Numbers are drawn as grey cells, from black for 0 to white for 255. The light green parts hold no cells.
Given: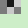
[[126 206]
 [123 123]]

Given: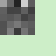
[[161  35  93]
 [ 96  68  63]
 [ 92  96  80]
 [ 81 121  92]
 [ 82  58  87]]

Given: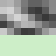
[[176 157  98 115]
 [201 173  67  88]
 [129 212 134  56]
 [ 65 154 176 112]
 [201  95  64 153]]

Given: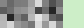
[[133 123 160 128 110]
 [ 93 142 171 107 138]
 [180 126 183 189  80]
 [184 153 118 152 138]]

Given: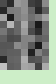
[[ 76 153  63 138]
 [ 40 126 102  93]
 [163 126 112 161]
 [ 93 103  93 109]
 [119 103  75 111]
 [ 96  78 133 102]
 [ 86 139  90 134]
 [ 89  96  34 100]
 [ 41 102  81 125]
 [193  99 160 171]]

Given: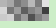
[[180 119 184 225]
 [214 157 132  63]
 [202 115  81 154]]
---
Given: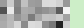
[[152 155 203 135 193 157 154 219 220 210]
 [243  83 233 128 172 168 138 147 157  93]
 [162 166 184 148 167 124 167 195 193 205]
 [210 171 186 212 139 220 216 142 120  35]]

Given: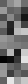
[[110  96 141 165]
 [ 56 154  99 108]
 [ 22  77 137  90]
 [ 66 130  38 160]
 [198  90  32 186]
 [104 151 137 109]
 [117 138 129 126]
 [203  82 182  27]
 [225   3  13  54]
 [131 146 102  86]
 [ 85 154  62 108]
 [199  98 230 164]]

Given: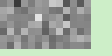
[[158 129 148  58 151 125 156 148 201 193  86 141  90]
 [148 166 176 124 114 143 150 145 121 116 178 133 173]
 [128 158 136 133 135 131 227 137 147 160  95 131 136]
 [133 130 149 128 132 168 173 106 169 157 199 132 134]
 [136 105 183 123 180 142 144  97 136 193 107 158 112]
 [162 151 140 158 119 149 132 145 108 124 132 164 178]
 [125 146 109 176 128 145 118 166 113 140 125 137 137]]

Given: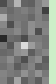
[[151  78 117 180 100  96 128]
 [ 64 120 106 118 127 115 131]
 [111 172 114 118 117 104 128]
 [128 136  79 126 113 142 130]
 [132 122 122 136 113 143  79]
 [115  40 108 103  76 122 123]
 [116 117  87 144 219 156 130]
 [133 104 110 142 150  94 120]
 [ 93 120 140 110  79 125 141]
 [102 112 125  92 113 131  96]
 [120 132 122 116 145 122 146]
 [135 128 100 164  96 118  94]]

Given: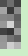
[[ 64  79 110]
 [138 165  58]
 [ 95 135 131]
 [106 151 211]
 [152  66  53]
 [ 97 149 115]
 [183 153 206]]

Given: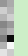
[[171 151]
 [182 206]
 [206 180]
 [154 134]
 [180 155]
 [ 10 124]
 [248 178]
 [203 227]]

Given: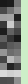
[[117  24  28]
 [149  74 114]
 [ 33 162 165]
 [104  57 203]
 [ 69  29  99]
 [ 25  97  53]
 [ 99  65  90]
 [118 149 108]
 [152  69 185]
 [ 66 135  36]
 [213 218 207]
 [142  77  80]]
